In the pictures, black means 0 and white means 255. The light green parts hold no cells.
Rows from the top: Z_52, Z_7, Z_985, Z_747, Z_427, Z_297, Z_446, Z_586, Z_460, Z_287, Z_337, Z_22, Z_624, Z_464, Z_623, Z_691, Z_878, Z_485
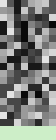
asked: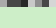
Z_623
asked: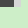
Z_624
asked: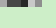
Z_623
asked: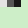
Z_52
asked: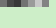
Z_337

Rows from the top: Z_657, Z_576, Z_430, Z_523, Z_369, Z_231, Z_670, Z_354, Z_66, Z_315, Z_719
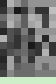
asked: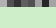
Z_231
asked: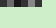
Z_670
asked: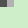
Z_523
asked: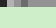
Z_657
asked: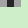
Z_231

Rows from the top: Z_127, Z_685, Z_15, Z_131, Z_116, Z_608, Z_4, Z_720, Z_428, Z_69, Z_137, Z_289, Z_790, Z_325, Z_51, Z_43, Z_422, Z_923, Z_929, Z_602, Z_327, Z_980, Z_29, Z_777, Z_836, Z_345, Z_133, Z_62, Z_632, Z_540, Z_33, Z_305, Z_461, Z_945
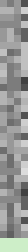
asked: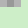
Z_327
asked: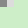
Z_836

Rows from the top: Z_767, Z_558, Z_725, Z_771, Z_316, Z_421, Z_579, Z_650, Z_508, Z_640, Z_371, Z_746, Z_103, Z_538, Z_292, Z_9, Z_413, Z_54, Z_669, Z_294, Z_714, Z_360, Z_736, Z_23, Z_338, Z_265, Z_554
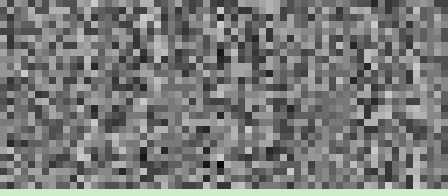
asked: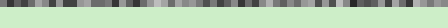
Z_579
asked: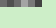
Z_669
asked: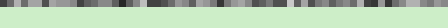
Z_338
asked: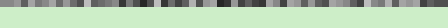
Z_508
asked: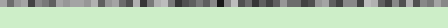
Z_650
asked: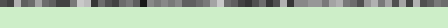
Z_736
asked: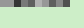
Z_421

